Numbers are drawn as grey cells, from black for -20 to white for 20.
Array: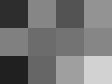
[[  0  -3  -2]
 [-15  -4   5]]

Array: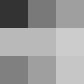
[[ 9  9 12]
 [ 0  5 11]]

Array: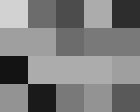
[[  5   5  -3]
 [-17   7   7]]

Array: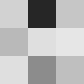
[[ 9 15 16]
 [15  2 10]]

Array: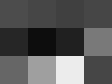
[[-14 -18 -15]
 [ -4   5  17]]

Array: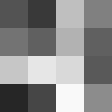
[[-2 -5  8]
 [11 16 14]]

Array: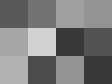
[[  6  13 -11]
 [  8  -8   3]]

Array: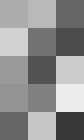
[[13 -2 -8]
 [ 4 -7 12]]
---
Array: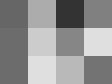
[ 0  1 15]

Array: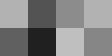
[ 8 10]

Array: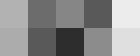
[17  2]

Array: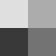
[  7 -11]

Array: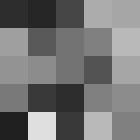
[  6   0  -2 -11 -15]

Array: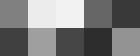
[-11 -13]

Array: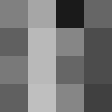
[-4  1  9 -5]
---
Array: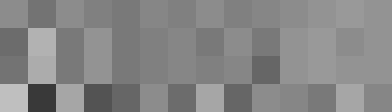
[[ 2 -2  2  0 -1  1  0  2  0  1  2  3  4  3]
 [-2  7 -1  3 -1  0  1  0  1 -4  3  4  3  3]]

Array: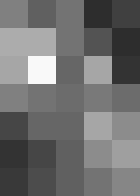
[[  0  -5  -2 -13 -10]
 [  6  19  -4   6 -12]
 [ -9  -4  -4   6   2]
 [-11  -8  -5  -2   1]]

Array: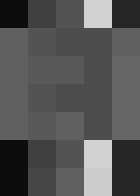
[[-18 -10  -7  13 -14]
 [ -5  -6  -6  -8  -4]
 [ -5  -6  -5  -8  -4]
 [-18  -9  -5  12 -14]]

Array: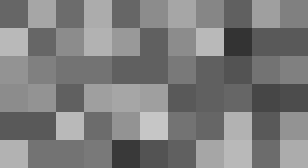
[[-4  6 -3  7 -4  2  6  1 -5  5  0]
 [ 3  0 -2 -2 -5 -5 -1 -5 -7 -2  0]
 [-6 -6  9 -3  3 11 -2 -4  8 -6  3]]

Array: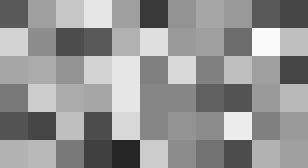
[[ -6   5  11  16   5 -11   3   6   4  -6  -9]
 [  6   7   3  13  16   0  14   0  10   5  -9]
 [ -7  -9  10  -8  14   1   3   2  17   0   4]]

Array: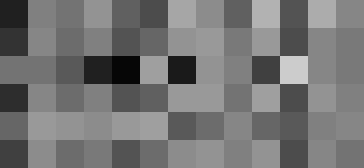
[[-15   0  -2   3  -5  -8   6   2  -5   8  -7   7   1]
 [ -2  -2  -6 -15 -19   5 -16   3   0 -10  12   1  -1]
 [ -4   4   3   2   4   5  -6  -3   1  -4  -6   0   1]]

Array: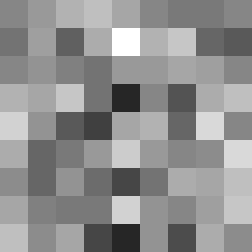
[[  1   4   8  10   6   1  -1  -1   1]
 [  1   3   0  -2   4   4   6   5   1]
 [ 13   3  -6 -10   6   8  -4  14   1]
 [  2  -4   3  -3  -9  -2   7   6  10]
 [ 10   2   6  -9 -14   3  -8   7   2]]
